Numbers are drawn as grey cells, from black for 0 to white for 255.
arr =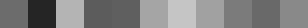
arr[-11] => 108
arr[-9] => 180
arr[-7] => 95

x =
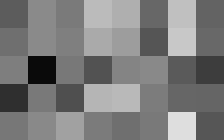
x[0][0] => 92
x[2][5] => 137
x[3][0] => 47
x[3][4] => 185
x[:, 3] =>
[187, 170, 82, 181, 123]
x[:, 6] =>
[192, 200, 90, 102, 222]
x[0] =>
[92, 138, 122, 187, 175, 103, 192, 99]
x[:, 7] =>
[99, 104, 61, 101, 86]
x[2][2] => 120
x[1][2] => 127
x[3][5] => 124
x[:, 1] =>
[138, 138, 10, 121, 137]
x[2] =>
[126, 10, 120, 82, 132, 137, 90, 61]

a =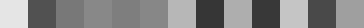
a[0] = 229
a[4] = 126
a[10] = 197
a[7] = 54

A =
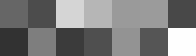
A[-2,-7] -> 102
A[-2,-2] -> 155
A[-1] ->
[50, 126, 59, 79, 147, 85, 254]
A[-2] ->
[102, 76, 213, 182, 154, 155, 72]

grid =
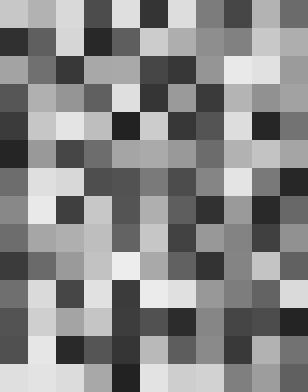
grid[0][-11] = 199
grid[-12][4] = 169
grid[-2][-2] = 178
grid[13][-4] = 210
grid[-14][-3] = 70
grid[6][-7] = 82
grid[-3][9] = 76
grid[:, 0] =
[199, 48, 163, 86, 59, 37, 109, 136, 109, 59, 111, 83, 80, 223]
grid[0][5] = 52
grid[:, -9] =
[217, 214, 56, 149, 228, 70, 216, 63, 175, 154, 70, 164, 41, 220]
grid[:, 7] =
[124, 142, 149, 58, 84, 108, 133, 49, 152, 51, 152, 134, 138, 210]
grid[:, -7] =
[223, 94, 169, 223, 34, 165, 82, 84, 99, 237, 59, 61, 53, 34]
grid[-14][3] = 76
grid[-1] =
[223, 227, 220, 168, 34, 227, 206, 210, 127, 157, 96]
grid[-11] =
[86, 176, 149, 96, 223, 53, 154, 58, 180, 145, 162]
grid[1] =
[48, 95, 214, 40, 94, 204, 174, 142, 129, 200, 174]
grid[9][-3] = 132
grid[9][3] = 194
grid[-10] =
[59, 198, 228, 190, 34, 204, 55, 84, 221, 38, 115]
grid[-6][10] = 145
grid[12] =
[80, 230, 41, 85, 53, 185, 93, 138, 57, 178, 114]
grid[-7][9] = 41
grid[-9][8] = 178
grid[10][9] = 99

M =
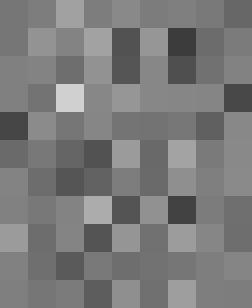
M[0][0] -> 118
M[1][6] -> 60
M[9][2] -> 90
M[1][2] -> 131
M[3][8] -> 72
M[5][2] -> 101
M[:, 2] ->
[161, 131, 110, 208, 118, 101, 85, 131, 132, 90, 123]
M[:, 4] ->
[137, 82, 85, 150, 116, 155, 125, 84, 149, 110, 143]
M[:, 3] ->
[125, 162, 146, 135, 134, 82, 98, 172, 84, 121, 93]
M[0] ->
[118, 125, 161, 125, 137, 124, 127, 121, 103]
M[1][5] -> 150
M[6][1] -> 109
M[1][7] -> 108
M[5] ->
[106, 120, 101, 82, 155, 105, 163, 122, 137]
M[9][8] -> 133
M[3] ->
[128, 115, 208, 135, 150, 135, 134, 133, 72]
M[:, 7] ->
[121, 108, 113, 133, 96, 122, 127, 124, 134, 126, 126]
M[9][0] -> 129
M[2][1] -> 131
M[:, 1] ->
[125, 147, 131, 115, 139, 120, 109, 120, 109, 111, 118]

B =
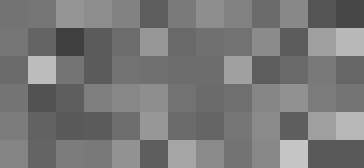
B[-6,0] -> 115
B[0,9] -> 107
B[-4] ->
[107, 188, 116, 91, 115, 112, 108, 109, 160, 93, 106, 121, 102]
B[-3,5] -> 142
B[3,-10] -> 126
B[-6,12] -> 71
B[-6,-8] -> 94
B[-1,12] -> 89
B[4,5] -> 151
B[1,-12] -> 100
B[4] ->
[124, 98, 89, 91, 110, 151, 107, 101, 118, 139, 94, 159, 183]
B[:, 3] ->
[141, 91, 91, 126, 91, 121]
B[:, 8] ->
[129, 114, 160, 111, 118, 115]
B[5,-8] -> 94
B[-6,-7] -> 122
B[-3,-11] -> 94
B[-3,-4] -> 134
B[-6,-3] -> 136
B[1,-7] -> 105

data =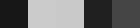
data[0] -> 23
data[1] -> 203
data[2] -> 201

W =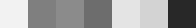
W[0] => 242
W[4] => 228
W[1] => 127

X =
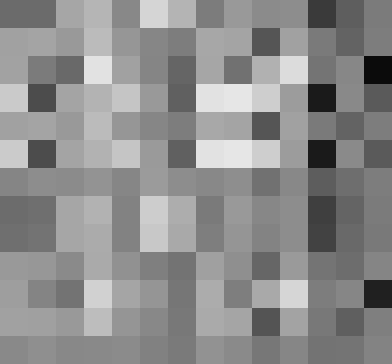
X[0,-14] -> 107
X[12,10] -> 134
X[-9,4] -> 150
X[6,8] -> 142
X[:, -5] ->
[139, 85, 177, 206, 85, 206, 113, 135, 131, 102, 169, 84, 119]
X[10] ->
[158, 132, 115, 209, 165, 149, 118, 172, 126, 169, 214, 125, 134, 32]
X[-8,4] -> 197
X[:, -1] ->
[123, 125, 11, 90, 125, 90, 125, 123, 121, 133, 32, 127, 131]
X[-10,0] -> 202
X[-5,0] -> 111
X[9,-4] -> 154
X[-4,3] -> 170
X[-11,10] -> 220
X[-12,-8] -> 125
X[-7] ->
[133, 141, 139, 147, 134, 155, 141, 136, 142, 113, 136, 93, 110, 125]
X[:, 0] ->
[107, 161, 162, 202, 161, 203, 133, 108, 111, 153, 158, 161, 137]
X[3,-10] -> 197
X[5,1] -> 76
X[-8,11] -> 26
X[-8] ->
[203, 76, 164, 178, 197, 154, 96, 226, 230, 206, 156, 26, 138, 90]
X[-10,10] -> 156
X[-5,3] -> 171
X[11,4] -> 149
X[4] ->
[161, 164, 153, 187, 150, 134, 125, 168, 164, 85, 161, 122, 99, 125]
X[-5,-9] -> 200
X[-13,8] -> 153
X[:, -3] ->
[58, 122, 116, 26, 122, 26, 93, 63, 66, 116, 125, 120, 115]
